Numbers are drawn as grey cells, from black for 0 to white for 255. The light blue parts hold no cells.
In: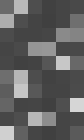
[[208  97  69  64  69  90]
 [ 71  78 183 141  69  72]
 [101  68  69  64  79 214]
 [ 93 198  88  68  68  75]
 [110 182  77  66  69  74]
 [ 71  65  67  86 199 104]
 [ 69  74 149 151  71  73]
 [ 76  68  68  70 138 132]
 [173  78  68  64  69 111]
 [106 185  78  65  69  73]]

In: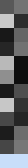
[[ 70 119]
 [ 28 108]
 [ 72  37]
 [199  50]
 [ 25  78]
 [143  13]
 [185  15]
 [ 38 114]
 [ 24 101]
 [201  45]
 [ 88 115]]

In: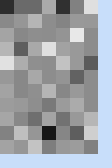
[[163 150 195 126 152 156 128]
 [130 191 150  22 134  94 207]
 [166 136 111 164 114 153 182]
 [156 153 142 121 155 171 140]
 [163 136 143 181 135 153 140]
 [152 136 168 141 148  98 140]
 [225 173 143 141 194 153  91]
 [182  94 169 224 162 153 140]
 [164 136 142 141 148 232 140]
 [137 150 181 141 132 153 152]
 [ 45 106 106 170  48 129 223]]

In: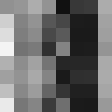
[[234 119 133  59 111  27  26 153]
 [191 136 156 101  53  32  32 166]
 [160 147 169 132  26  47  48 171]
 [177 141 162 116  38  39  39 170]
 [244 115 122  48 132  28  29 148]
 [221 126 139  73  90  26  26 159]
 [207 131 147  87  71  28  27 162]
 [145 150 173 147  17  56  59 172]]

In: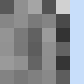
[[131 120 128 137  93]
 [154 145 100 143  53]
 [146 121  93 144  99]
 [148 122  97 155  51]
 [134 143 122 132  74]
 [ 88 144 165  83 209]]

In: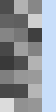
[[220 145 150]
 [ 72  74 182]
 [127 151 154]
 [ 57  77 179]
 [ 72 159 130]
 [133 119  63]
 [ 98  95 208]
 [ 77 178 135]]

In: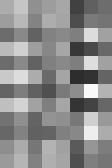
[[154 181 129 175 165  79 127 117]
 [142 171 118 179 161  90 150 125]
 [103 130  97 100 128 136 238 172]
 [114 143 100 147 143 120 208 153]
 [191 211 162 127 166  52  67 103]
 [100 126  97  80 122 141 248 179]
 [201 220 172 106 165  45  50 100]
 [108 137  98 128 137 126 222 161]
 [186 208 158 135 166  55  74 104]
 [108 137  98 130 137 127 221 161]
 [157 184 131 173 165  77 122 116]
 [172 197 144 157 167  65  96 109]]
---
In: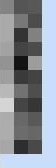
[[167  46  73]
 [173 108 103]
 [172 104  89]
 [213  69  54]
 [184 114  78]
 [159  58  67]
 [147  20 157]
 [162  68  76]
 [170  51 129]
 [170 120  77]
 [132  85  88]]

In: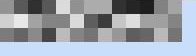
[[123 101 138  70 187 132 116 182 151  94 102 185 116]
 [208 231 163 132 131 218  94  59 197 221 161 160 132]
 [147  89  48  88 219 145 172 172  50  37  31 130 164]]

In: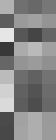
[[ 72 164 174 155]
 [ 74 162 174 154]
 [218  93  77 104]
 [209  97  83 108]
 [187 109  97 115]
 [102 148 155 144]
 [ 56 171 186 160]
 [230  87  69 101]
 [ 93 154 161 148]
 [178 112 104 119]]

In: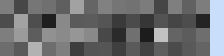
[[109  90 178 109 127  61  84  85  63  90  65  94  75  89 100]
 [126 155  93 145 138 150 137  72  42 112  28 193 100  92 110]
 [ 76 162  78  31 137  90  92  85  58  75  54  83  69  77  36]
 [126  71 118 112  95 162 101 129 117 114 124  70 127  97 125]]

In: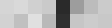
[[210 192 224 185  47 198 204 200]
 [213 217 208 202  42 157 188 203]]

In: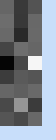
[[ 85  73 104]
 [ 73 149  59]
 [102  95 105]
 [ 60  90  85]
 [  5  72 246]
 [ 69 110 102]
 [105  41 105]
 [109  56 104]
 [102  57  83]]

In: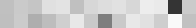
[[191 203 174 189 207 232 201 126 201 232 225 206 249 193]
 [192 202 197 224 227 192 215 221 225 215 237 234  52 203]]
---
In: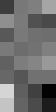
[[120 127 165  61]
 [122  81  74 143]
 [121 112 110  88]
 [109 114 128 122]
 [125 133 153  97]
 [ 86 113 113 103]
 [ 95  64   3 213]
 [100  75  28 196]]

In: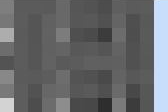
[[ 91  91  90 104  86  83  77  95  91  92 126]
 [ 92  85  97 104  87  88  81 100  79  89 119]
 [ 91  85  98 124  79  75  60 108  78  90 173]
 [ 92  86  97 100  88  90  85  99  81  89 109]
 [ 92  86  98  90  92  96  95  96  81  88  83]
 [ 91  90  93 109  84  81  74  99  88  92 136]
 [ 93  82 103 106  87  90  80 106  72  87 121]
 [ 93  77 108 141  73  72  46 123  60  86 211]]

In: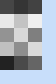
[[ 53  66  70]
 [195 239 232]
 [216 127 147]
 [142 218 192]
 [ 74 101  34]]

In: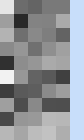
[[108 100 121 121 229]
 [ 41 131 130 170 158]
 [111 137 126  99 179]
 [150 112 143 160 138]
 [141 150 170 165  48]
 [151  99  89  64 242]
 [ 90  94 139 157  61]
 [ 77 137  79  78 159]
 [150 153 185 183  72]
 [166 188 194 174 183]]

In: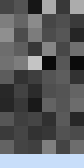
[[ 83  22 171  56 172  69]
 [101 139  70  79  58 126]
 [ 76 124  76  86  37 143]
 [ 94  55 134  71 112 109]
 [125 196   9  87  11 113]
 [ 50  62  84  93  50  92]
 [ 66  43  79  84 100  40]
 [ 56  25  99  85 108  38]
 [ 63  69  48  90  39  86]
 [ 69  50  55  82  75  58]
 [ 68  64 127  68 109  99]]

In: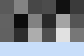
[[131  71  76  17  58  90]
 [ 12 130  41 164  84  98]
 [ 45 173  79 225 119  97]]

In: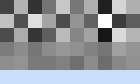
[[178  50 116 200 119 174  32 213 175  67]
 [ 80 222 164  76 148  98 253  59  93 192]
 [171  53  95 186 134 163  23 218 180  76]
 [140 118 140 151 144 130 118 161 148 124]
 [147 122 121 129 111 140 109 136 144 142]]
